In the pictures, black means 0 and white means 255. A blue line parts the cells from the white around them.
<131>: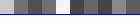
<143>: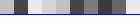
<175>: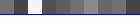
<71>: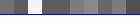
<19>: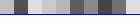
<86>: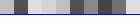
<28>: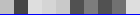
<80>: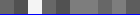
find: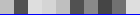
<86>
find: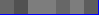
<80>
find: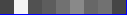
<175>

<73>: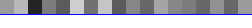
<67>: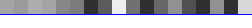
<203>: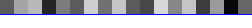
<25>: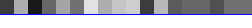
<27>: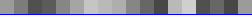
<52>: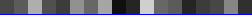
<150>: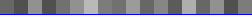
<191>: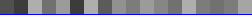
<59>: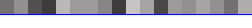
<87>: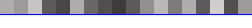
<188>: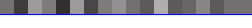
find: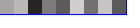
<203>
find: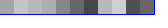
<27>

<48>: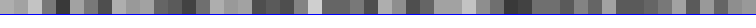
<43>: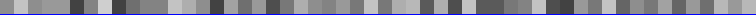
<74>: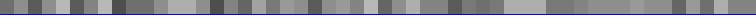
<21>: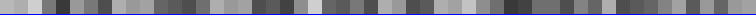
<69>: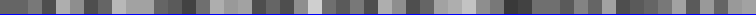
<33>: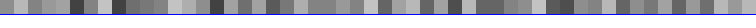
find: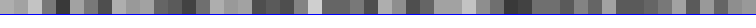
<48>
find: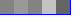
<33>

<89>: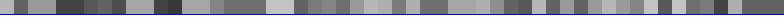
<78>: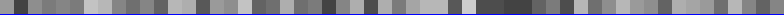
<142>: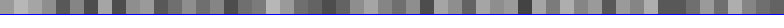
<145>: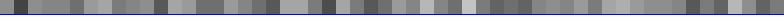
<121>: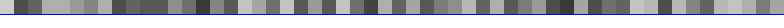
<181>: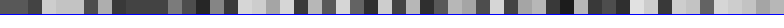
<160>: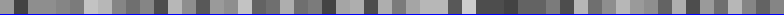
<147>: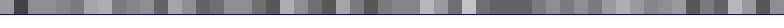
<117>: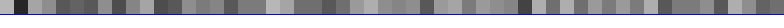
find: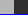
<181>
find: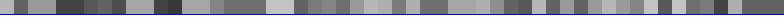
<89>
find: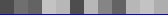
<121>

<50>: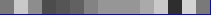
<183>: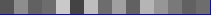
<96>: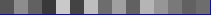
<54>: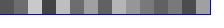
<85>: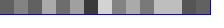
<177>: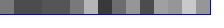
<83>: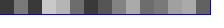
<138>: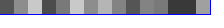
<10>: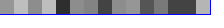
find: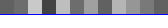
<183>
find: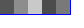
<138>

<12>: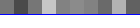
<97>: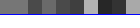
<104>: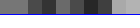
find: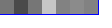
<12>
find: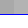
<104>
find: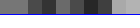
<104>
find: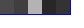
<97>
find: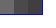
<97>
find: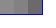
<12>
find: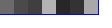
<97>

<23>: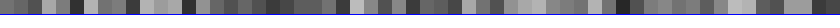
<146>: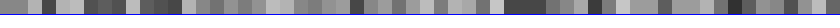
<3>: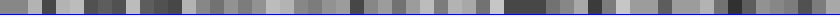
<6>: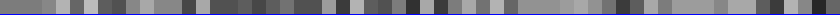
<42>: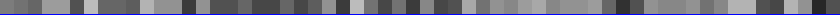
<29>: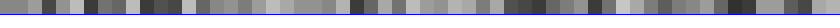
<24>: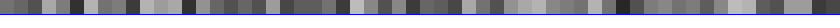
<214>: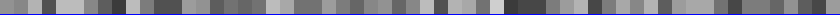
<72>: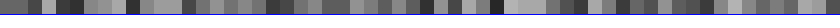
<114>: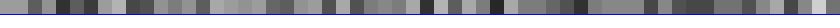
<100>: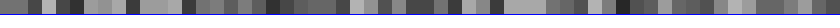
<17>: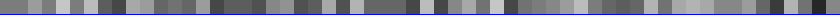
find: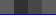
<100>
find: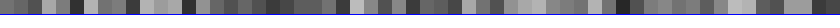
<23>

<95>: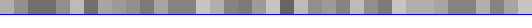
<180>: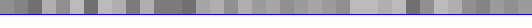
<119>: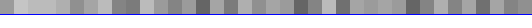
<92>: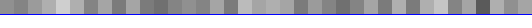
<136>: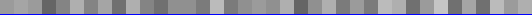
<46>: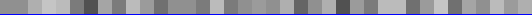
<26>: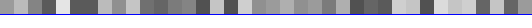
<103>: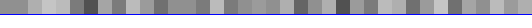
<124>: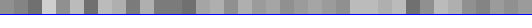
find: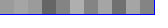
<119>
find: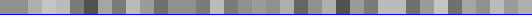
<46>
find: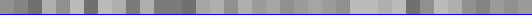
<180>
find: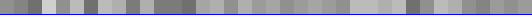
<124>

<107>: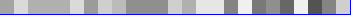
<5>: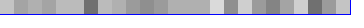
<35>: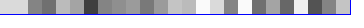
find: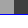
<35>
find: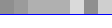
<5>
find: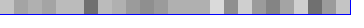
<5>

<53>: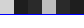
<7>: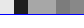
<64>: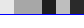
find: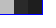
<53>
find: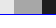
<64>
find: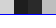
<53>
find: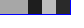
<64>

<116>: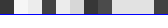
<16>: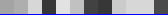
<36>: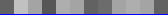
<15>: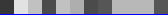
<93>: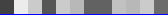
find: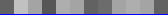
<36>
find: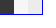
<116>

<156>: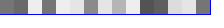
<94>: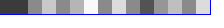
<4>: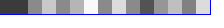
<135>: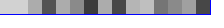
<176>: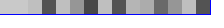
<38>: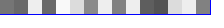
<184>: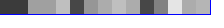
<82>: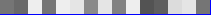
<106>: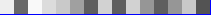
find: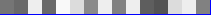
<38>
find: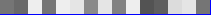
<82>
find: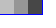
<176>

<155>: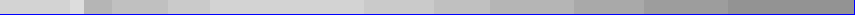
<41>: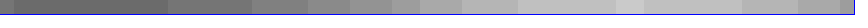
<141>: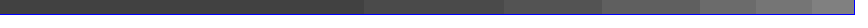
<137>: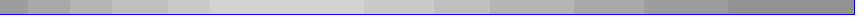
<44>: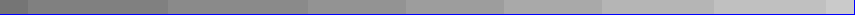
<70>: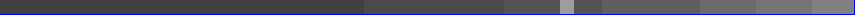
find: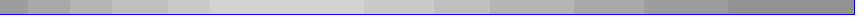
<137>
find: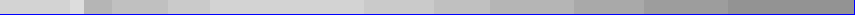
<155>

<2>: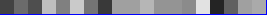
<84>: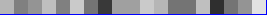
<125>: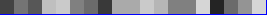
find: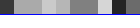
<125>
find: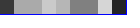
<125>
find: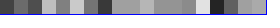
<2>
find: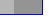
<2>
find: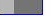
<84>

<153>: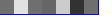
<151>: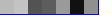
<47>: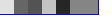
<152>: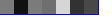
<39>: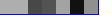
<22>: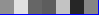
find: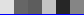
<22>
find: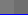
<152>
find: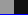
<151>

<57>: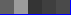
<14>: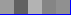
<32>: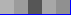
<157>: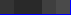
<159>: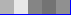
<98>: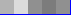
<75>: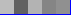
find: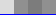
<98>
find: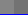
<159>
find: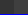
<57>
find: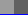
<14>
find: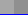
<32>
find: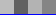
<75>

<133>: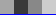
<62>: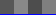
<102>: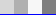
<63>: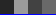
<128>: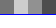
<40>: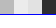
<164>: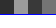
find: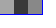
<133>

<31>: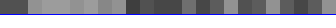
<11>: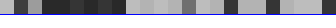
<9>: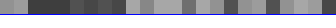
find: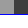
<9>
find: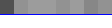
<31>

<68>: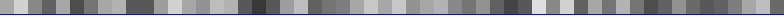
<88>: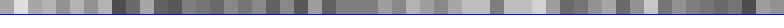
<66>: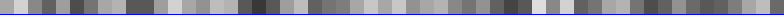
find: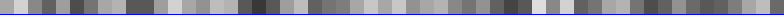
<66>
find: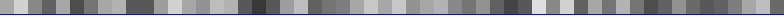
<68>
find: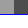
<66>

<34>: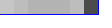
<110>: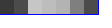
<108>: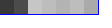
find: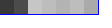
<108>
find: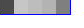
<110>
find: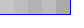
<108>
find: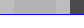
<34>
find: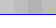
<108>

